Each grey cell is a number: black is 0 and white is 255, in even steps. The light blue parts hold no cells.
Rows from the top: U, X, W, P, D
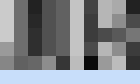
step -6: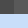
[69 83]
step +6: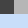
[ 73 188]
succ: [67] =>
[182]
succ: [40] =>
[81]
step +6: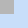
[188]
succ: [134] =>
[97]

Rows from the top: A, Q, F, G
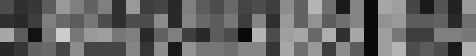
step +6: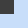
[68]
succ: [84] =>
[34]
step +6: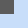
[98]
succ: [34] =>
[153]
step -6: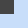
[63]

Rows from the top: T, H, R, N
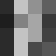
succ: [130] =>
[166]
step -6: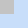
[189]
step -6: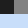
[ 24 124]
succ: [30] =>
[130]

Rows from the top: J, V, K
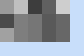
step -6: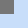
[112]
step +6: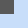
[95]

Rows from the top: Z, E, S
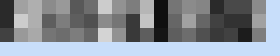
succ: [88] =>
[109]
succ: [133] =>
[42]

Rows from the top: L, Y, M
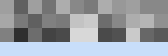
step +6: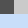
[ 87 208]
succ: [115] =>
[173]
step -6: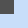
[75]
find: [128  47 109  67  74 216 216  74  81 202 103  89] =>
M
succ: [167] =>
[122]

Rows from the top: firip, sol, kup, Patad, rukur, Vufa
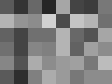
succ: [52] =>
[104]
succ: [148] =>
[140]
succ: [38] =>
[166]

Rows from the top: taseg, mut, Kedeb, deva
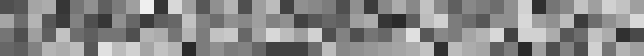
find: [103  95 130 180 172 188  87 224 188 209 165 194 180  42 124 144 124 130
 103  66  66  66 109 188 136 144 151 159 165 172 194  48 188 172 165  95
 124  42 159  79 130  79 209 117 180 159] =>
deva
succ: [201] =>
[103]
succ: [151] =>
[159]

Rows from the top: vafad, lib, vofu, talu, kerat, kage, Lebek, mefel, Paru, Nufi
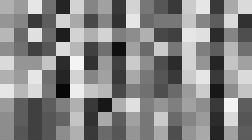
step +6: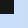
[29]
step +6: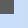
[99]
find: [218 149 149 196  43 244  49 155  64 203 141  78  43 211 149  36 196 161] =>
kerat
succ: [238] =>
[196]
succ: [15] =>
[161]
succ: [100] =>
[196]

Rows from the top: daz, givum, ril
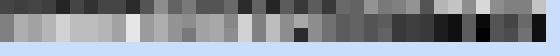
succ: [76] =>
[113]
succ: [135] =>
[210]
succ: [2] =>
[84]
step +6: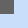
[105]

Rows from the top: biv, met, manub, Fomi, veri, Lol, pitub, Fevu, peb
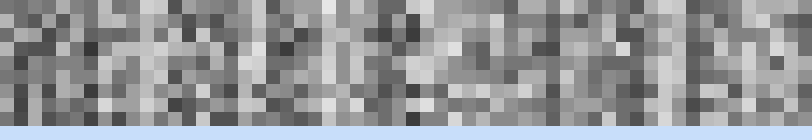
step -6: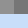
[139 112]
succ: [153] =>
[130]
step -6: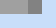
[154 154 124]
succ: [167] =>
[174]
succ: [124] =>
[130]

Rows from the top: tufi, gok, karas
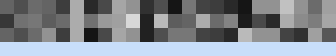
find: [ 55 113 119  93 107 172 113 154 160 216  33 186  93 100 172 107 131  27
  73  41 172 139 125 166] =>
gok
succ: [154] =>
[160]
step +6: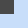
[79]
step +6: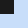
[33]
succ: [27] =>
[73]
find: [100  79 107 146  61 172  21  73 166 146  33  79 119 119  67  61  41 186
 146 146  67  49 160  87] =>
karas

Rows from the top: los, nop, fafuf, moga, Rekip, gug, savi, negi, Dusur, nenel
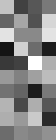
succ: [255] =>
[174]
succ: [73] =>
[174]
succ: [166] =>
[81]

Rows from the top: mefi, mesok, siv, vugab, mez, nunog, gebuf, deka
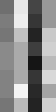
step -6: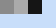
[132 164  15]
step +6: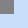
[136]
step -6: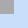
[164]

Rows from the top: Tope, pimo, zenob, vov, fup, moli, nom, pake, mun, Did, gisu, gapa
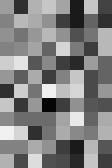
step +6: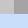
[204 170]
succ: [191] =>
[213]
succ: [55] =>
[151]
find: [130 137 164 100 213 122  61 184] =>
vov
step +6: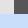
[233  92]

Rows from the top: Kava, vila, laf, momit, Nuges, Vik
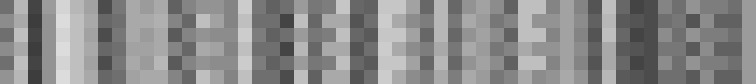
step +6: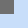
[117]
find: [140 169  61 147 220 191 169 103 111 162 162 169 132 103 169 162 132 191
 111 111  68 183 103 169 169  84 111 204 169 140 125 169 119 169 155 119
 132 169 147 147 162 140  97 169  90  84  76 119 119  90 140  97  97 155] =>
momit
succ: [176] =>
[132]

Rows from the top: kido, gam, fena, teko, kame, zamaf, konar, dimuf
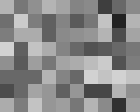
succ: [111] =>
[203]
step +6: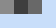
[144  68 110]
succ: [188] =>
[203]
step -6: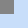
[126]
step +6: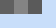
[102 138  96]

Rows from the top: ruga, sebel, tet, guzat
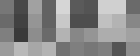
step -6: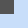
[78]
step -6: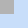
[173]

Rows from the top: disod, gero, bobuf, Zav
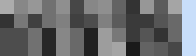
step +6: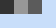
[ 57 157  97]
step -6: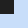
[26]
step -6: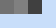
[107 122  58]
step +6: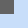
[105]

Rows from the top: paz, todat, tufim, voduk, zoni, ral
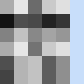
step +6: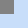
[136]
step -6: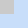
[196]
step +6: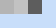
[186 200  99]
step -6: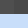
[73 67]
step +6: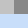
[200 142]

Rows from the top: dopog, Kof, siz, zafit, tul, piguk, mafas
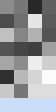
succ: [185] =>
[213]
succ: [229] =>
[91]
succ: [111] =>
[229]
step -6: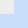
[231]
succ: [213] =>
[252]
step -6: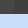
[64 58]
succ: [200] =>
[119]

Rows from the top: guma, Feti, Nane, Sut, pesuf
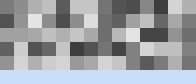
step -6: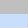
[185 185]
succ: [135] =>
[62]
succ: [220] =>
[110]
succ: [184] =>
[228]

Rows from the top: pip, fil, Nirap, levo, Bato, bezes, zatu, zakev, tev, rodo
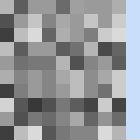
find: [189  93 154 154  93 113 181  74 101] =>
levo
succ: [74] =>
[101]
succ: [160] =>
[154]
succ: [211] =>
[87]
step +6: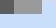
[ 99 160 160]
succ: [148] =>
[107]

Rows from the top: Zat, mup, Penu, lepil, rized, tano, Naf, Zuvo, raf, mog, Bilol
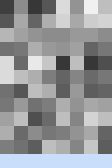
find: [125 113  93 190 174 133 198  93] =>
Bilol
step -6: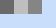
[100 184 127]
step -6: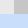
[227 192]
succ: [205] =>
[211]
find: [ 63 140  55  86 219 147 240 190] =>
Zat
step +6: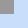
[159]
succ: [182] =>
[161]

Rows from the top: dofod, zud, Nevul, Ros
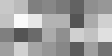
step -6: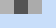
[173  78 165]
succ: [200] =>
[187]
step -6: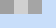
[153 202 159]
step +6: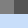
[133  90]
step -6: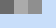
[100 165 137]

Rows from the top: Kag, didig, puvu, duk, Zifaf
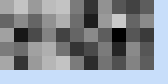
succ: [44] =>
[115]
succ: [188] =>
[195]
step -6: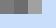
[117 103 155]

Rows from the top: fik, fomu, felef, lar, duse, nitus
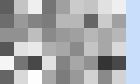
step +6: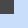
[78]
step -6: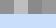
[139 184 132 147]
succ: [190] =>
[138]
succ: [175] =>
[167]

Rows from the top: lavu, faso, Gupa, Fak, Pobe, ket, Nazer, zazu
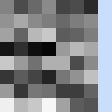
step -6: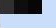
[42  8  0]
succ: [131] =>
[76]
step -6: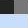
[ 30 113]
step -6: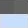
[86 93]

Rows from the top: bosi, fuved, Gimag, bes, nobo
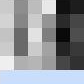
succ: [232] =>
[17]
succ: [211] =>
[134]

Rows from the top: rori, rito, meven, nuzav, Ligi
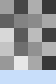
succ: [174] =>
[56]
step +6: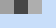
[166  76 180]
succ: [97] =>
[131]
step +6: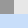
[158 237]
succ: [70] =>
[174]
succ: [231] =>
[168]
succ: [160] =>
[70]

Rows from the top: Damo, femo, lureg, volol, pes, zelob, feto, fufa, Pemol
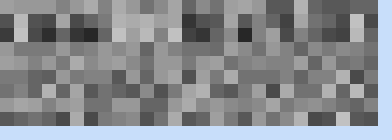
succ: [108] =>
[159]
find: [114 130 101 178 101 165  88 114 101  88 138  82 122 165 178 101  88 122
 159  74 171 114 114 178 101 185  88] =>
feto
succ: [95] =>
[152]
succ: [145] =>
[130]
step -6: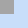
[159]

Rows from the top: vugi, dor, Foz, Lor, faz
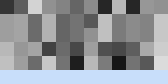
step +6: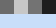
[113 205 121  36]
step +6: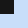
[28]
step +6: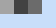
[170  72 113]

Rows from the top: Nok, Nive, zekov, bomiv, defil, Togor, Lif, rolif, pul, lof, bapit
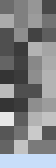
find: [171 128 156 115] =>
Nive
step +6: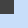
[72]
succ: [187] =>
[79]

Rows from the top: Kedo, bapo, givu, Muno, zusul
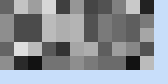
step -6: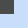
[69]
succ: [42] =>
[18]

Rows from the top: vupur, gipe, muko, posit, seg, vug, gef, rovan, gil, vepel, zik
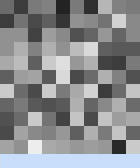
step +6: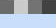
[113 208 121  72]
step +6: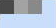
[ 80 169 143]
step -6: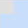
[217]
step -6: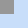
[145]
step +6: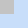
[201]
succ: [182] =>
[129]
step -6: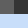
[89 47]

